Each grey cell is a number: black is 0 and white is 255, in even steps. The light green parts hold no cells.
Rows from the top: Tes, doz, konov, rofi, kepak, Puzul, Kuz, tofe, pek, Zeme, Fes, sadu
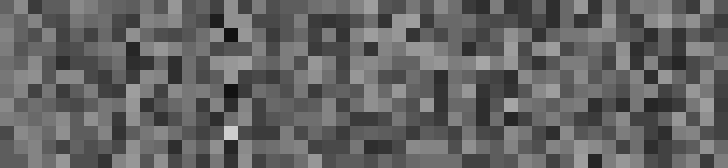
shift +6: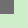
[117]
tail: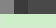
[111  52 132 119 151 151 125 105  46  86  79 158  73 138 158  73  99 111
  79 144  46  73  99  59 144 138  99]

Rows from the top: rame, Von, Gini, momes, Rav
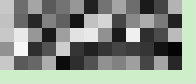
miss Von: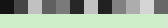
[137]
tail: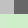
[ 39 129  96  19 193 213  69 137 173 122  33]
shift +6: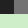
[ 39 121]
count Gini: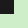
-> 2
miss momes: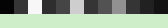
[61]

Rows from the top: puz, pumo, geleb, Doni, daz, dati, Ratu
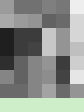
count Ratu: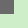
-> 3
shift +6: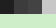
[ 37  66  73 205]
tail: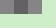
[141  67 230]
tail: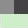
[230]
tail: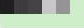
[191]
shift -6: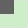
[92]
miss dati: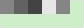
[141]

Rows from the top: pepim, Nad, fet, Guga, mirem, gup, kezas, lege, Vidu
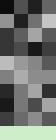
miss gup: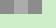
[128]
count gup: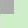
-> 1

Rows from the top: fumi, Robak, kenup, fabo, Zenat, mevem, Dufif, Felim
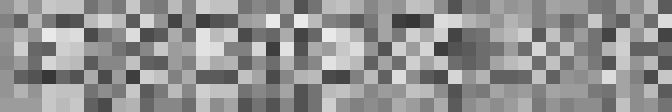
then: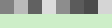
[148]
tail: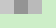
[83]
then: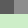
[156]

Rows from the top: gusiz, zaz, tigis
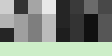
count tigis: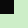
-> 0
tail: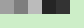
[16 86]
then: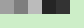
[16]
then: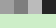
[51]
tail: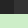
[16 86]

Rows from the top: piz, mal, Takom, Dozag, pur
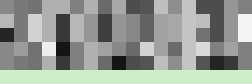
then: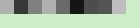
[142]
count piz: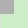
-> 3

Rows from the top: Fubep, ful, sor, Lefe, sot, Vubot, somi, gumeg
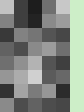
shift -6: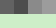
[ 92  71 132 150]
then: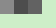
[77]
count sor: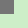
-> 1
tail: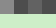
[71]
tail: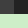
[138 156]
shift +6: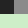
[ 41 144]

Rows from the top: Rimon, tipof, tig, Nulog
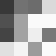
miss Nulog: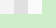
[155]
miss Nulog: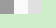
[244]
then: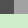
[250]
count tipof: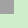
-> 1
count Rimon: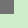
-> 1

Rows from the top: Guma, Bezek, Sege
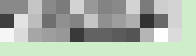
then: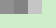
[144]
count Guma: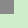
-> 4
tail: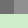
[131 197 144 158 174  49 104 211]
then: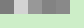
[211]

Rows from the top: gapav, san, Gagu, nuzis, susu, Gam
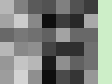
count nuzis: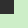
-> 2
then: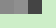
[47]

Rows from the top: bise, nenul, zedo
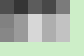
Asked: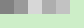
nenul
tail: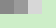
[174 194]

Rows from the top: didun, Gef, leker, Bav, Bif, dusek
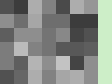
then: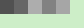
[173]
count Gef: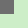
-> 3
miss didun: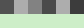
[150]

